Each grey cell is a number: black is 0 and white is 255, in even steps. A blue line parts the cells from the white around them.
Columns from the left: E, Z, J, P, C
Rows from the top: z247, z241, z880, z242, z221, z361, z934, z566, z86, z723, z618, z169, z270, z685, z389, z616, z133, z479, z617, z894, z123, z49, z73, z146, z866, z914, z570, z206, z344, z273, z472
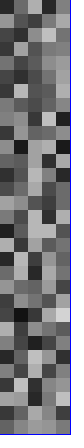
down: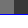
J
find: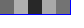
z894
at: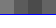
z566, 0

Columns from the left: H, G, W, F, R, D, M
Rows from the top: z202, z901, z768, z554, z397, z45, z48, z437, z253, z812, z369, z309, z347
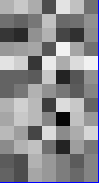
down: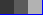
W
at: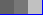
z901, 1
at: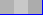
z202, 0
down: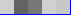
G
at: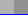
z48, 2
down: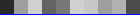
G

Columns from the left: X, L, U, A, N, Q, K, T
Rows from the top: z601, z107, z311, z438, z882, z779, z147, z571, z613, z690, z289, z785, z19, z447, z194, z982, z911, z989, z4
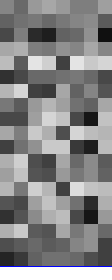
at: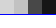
z613, 3
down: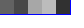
X
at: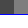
z311, 0
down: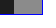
K

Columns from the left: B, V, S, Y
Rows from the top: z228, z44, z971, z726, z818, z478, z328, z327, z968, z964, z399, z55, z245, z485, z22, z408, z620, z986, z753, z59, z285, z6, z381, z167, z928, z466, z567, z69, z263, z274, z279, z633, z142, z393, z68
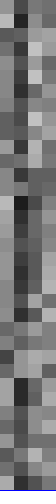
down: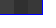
V
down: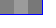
Y
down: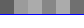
Y

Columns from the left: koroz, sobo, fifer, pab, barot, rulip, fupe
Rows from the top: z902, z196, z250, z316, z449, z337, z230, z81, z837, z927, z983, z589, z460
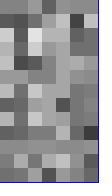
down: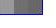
sobo
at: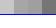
z837, 2
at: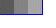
z449, 2
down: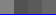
sobo
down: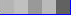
koroz
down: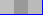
koroz
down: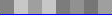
fifer

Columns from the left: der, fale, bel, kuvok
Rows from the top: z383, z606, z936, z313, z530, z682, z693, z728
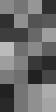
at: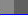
z313, 2
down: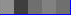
fale
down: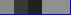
bel
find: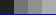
z693

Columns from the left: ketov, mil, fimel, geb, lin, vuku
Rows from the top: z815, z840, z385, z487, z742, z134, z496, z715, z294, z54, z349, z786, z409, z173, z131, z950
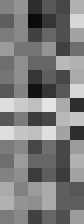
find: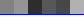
z815
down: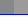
mil
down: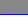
mil
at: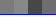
z349, 0
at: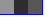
z815, 1
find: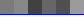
z950
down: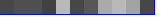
lin

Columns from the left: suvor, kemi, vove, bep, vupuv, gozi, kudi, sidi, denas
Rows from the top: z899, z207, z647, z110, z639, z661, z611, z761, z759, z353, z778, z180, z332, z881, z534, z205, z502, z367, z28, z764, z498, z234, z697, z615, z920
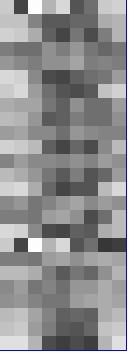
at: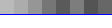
z332, 0
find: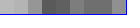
z759

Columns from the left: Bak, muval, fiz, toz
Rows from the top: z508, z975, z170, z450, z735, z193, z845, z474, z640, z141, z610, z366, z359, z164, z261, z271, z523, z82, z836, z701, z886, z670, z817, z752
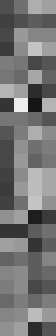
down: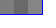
Bak
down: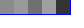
muval

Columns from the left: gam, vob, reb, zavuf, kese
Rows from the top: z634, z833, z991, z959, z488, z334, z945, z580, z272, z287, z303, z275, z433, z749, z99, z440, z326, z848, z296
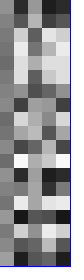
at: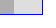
z488, 2
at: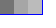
z287, 0
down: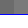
gam
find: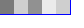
z326
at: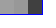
z580, 2
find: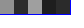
z433

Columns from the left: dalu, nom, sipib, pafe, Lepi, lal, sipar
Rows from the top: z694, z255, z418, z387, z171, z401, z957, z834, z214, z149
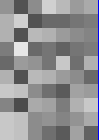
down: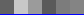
Lepi
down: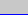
dalu
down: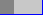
dalu

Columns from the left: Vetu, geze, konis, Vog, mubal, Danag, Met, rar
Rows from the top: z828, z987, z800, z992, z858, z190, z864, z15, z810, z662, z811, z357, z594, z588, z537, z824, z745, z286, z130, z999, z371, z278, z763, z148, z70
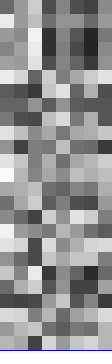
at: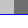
z148, 2
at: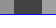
z371, 4
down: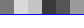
Vog
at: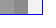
z800, 0
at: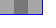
z662, 3
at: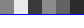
z999, 1
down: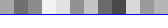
Vetu

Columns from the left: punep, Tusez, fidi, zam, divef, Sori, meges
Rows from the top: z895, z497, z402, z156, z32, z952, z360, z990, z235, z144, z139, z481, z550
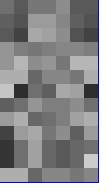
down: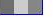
meges
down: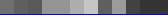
punep

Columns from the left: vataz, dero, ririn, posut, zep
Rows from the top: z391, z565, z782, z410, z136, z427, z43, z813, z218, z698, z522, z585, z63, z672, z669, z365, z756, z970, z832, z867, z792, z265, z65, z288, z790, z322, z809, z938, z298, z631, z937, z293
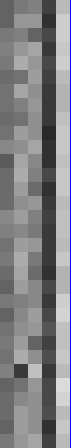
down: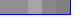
ririn
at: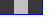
z809, 1
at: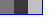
z756, 2
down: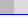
zep

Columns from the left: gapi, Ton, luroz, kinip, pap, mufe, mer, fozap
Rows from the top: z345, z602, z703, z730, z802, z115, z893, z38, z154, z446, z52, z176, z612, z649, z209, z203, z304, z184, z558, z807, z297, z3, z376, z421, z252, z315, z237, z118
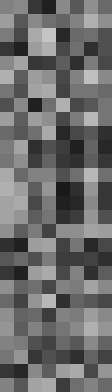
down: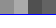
kinip
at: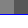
z118, 0
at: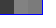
z376, 3
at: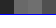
z703, 4
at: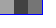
z184, 3
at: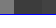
z558, 3
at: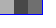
z730, 3

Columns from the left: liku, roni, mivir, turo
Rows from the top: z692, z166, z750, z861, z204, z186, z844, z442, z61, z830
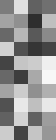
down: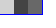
liku
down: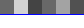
liku
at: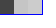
z204, 0

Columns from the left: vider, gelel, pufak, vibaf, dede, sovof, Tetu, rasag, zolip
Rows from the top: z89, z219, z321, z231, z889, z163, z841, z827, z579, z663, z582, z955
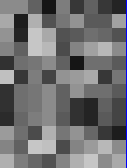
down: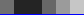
Tetu
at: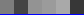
z163, 2
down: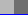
rasag
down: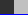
vider
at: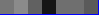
z889, 2
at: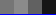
z889, 2

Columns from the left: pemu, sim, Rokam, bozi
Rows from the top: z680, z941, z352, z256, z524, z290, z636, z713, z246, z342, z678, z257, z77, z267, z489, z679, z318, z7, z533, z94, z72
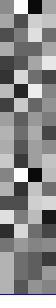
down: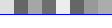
Rokam
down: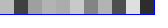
pemu
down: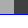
pemu

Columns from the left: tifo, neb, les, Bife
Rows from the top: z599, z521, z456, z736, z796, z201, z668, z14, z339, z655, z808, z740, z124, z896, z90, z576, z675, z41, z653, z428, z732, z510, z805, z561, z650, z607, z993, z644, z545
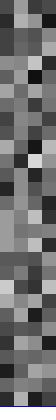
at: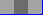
z668, 0
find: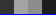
z650
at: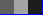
z805, 0
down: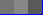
neb
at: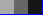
z808, 0

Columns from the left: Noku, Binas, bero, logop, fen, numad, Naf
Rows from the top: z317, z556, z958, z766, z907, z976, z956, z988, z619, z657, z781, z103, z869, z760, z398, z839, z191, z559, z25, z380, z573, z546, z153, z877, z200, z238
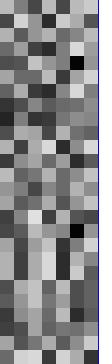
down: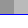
logop
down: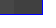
Binas
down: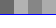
logop
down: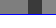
fen

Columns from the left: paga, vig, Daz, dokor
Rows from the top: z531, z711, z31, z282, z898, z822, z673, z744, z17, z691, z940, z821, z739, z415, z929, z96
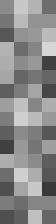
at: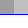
z744, 0
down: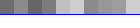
vig
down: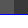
dokor
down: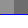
vig

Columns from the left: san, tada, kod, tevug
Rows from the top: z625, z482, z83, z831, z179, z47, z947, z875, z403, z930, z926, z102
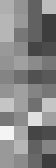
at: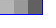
z482, 0
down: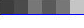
tevug
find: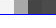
z930
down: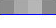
tada
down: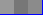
tada
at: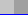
z875, 0
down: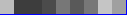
tevug

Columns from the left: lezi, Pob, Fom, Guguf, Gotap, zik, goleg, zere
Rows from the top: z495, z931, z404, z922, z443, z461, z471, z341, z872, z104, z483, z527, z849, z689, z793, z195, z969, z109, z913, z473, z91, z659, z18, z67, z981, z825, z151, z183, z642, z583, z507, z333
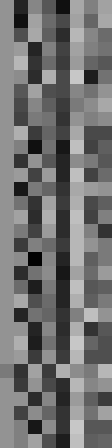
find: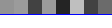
z849
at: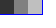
z18, 4
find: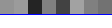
z922
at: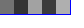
z793, 1
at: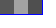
z471, 1

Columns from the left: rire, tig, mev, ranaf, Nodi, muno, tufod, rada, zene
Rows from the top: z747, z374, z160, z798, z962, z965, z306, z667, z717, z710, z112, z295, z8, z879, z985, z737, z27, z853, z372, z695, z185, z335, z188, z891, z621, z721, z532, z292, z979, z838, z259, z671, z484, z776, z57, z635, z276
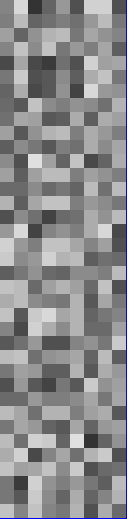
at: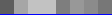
z985, 1
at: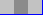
z798, 1
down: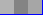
muno
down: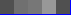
muno
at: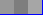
z798, 5

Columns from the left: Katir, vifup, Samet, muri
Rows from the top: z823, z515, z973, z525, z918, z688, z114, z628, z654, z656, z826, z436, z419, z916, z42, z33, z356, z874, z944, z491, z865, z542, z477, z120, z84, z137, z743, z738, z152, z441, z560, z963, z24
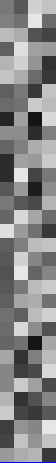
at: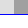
z525, 1
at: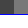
z419, 2
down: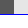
muri
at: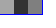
z137, 0

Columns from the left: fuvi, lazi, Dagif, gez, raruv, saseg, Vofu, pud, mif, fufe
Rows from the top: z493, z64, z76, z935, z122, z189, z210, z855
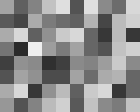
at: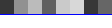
z210, 2
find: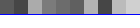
z64
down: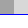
lazi
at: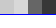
z76, 4
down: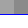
saseg

